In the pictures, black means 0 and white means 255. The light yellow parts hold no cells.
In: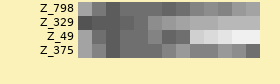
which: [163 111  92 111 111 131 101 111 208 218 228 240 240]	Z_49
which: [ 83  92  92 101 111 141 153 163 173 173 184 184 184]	Z_329
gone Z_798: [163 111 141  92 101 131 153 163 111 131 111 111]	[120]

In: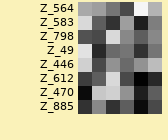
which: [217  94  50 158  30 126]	Z_583
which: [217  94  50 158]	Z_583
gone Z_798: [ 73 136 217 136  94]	[82]
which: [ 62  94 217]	Z_612
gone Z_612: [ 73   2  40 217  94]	[62]
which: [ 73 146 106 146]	Z_446
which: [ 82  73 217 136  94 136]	Z_798

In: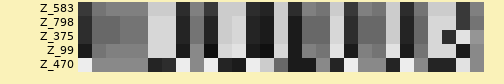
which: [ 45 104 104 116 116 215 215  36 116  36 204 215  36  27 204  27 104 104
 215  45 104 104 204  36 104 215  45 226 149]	Z_375
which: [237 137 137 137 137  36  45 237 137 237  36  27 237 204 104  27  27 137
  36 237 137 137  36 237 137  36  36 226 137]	Z_470

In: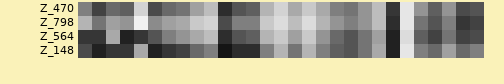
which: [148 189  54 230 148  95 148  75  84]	Z_470
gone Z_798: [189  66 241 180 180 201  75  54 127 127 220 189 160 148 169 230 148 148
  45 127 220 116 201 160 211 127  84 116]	[139]
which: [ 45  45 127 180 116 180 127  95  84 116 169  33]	Z_148
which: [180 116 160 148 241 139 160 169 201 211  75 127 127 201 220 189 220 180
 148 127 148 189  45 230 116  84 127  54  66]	Z_798
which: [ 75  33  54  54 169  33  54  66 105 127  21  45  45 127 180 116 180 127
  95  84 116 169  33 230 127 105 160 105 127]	Z_148

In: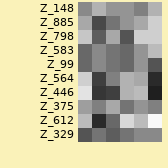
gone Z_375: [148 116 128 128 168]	[158]
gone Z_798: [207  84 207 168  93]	[198]
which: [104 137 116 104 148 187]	Z_583
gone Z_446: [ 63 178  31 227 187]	[54]

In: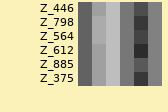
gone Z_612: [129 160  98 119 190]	[44]
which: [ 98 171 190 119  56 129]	Z_798

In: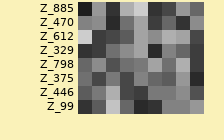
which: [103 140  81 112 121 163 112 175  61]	Z_798
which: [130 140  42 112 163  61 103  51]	Z_470
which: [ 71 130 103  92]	Z_375

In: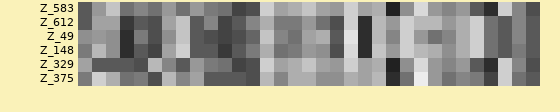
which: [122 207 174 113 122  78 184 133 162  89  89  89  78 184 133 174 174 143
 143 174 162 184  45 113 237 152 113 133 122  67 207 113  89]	Z_375
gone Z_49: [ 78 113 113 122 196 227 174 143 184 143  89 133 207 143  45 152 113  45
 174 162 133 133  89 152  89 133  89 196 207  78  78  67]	[101]
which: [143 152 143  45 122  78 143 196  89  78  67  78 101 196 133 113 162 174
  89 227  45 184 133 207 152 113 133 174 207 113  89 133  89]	Z_49
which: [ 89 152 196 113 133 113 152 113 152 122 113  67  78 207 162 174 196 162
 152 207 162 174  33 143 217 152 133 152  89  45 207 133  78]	Z_583

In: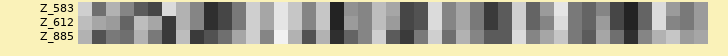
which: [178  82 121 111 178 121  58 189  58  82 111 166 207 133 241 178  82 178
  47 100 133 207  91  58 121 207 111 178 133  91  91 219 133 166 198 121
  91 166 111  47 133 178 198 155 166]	Z_885
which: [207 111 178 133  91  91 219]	Z_885
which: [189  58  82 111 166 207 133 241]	Z_885
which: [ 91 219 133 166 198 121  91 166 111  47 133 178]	Z_885
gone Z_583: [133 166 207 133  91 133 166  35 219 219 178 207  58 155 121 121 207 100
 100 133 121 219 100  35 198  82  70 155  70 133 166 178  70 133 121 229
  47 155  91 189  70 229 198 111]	[145]

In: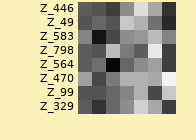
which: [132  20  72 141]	Z_583
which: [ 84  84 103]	Z_99

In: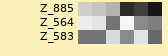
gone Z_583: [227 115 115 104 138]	[218]
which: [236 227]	Z_564
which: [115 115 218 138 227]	Z_583
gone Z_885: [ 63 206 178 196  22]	[43]
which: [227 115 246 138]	Z_564
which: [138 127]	Z_564
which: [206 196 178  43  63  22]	Z_885

